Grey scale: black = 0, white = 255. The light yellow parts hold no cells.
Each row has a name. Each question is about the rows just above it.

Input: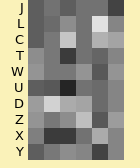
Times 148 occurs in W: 3
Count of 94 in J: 2
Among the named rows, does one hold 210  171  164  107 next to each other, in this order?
yes
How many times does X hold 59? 2

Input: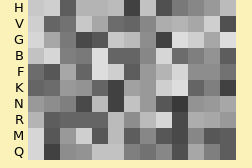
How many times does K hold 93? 0
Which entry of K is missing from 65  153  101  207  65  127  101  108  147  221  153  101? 161
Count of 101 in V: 2
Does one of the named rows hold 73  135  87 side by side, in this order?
yes
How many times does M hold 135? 2
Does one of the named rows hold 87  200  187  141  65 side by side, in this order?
yes

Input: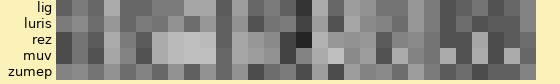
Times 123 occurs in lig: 5
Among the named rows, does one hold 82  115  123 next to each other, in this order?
yes
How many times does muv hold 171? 6
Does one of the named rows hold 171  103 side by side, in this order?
yes

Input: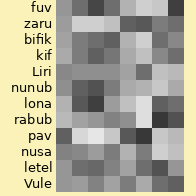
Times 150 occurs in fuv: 1
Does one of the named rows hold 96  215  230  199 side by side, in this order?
yes
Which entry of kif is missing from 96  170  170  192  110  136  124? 118
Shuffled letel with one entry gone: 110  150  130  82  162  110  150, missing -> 104
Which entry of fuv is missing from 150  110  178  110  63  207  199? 70

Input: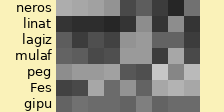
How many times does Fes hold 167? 3
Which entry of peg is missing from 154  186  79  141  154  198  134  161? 87
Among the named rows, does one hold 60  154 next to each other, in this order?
no
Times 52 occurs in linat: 4
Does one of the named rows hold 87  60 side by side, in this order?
no
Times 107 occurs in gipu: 4

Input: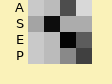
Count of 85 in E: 0
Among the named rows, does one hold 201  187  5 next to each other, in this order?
yes
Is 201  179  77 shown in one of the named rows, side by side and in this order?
no
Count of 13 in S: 1
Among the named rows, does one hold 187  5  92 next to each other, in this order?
yes
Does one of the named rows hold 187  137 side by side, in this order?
yes

